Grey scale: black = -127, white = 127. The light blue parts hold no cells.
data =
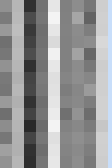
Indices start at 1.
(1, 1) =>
17
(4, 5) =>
90
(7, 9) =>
79
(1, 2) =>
54
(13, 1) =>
32
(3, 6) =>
2
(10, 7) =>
19
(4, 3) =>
-61
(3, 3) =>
-70
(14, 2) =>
54
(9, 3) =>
-77
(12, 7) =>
15
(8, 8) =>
27
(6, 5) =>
103
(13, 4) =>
-17
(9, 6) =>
4
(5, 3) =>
-49
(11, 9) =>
70
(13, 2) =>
48
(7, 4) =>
-4
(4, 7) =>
10
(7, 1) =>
-6
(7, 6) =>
5
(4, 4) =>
-14
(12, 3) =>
-58
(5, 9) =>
82
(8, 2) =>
55
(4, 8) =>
13
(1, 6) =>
0
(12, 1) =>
-8
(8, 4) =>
-7
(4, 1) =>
-15
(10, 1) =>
-16

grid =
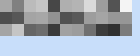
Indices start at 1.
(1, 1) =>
40
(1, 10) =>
-44
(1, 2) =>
0
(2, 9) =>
37
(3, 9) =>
-67
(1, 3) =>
59
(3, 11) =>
-4
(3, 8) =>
-15
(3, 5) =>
-69
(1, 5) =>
-56
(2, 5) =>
18

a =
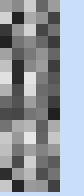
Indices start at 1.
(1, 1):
32
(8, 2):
-51
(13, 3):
31
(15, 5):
-12
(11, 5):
43
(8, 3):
90
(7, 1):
97
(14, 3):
79
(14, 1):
44
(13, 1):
62
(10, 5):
-95
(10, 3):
-10
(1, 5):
28
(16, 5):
-62
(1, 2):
9
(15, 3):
56
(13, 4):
3
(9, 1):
-22
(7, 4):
-3
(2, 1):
82
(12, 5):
70
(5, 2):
-36
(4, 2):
-11
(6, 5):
-66

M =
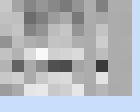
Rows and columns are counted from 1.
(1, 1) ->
72
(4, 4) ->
40
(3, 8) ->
43
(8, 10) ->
43
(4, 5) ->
67
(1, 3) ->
6
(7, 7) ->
48
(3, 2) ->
68
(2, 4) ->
0
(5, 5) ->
80
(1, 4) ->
22
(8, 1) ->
28
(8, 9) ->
54
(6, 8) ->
44
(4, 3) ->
47
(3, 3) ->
4
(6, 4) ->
13
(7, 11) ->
44
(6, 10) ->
44
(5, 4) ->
121
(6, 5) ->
-47
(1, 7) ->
20
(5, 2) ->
50
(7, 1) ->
72
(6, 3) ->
42
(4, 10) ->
44
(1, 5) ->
8

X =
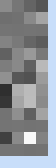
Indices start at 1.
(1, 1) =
11
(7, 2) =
-40
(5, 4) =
-7
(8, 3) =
59
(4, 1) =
3
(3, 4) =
-12
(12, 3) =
121
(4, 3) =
-25
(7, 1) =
17
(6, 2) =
9
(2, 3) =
9
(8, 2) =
47
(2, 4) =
36
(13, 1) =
-11
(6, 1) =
-2
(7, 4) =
27
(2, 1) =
-16

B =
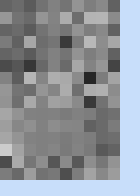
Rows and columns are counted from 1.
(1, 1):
-27
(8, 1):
22
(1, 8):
-1
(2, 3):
-21
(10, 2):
19
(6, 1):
-52
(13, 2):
35
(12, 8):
-2
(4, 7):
-3
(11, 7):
5
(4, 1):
-4
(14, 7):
-39
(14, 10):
19
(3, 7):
19
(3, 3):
-36
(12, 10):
-17
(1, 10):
-30
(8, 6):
44
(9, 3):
41
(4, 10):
39
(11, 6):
6
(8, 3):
-18
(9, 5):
33
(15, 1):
-3
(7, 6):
41
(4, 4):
-18
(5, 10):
-30
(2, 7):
-18
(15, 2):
-22
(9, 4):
3
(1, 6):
-11
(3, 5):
1
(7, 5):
46
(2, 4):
21
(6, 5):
2
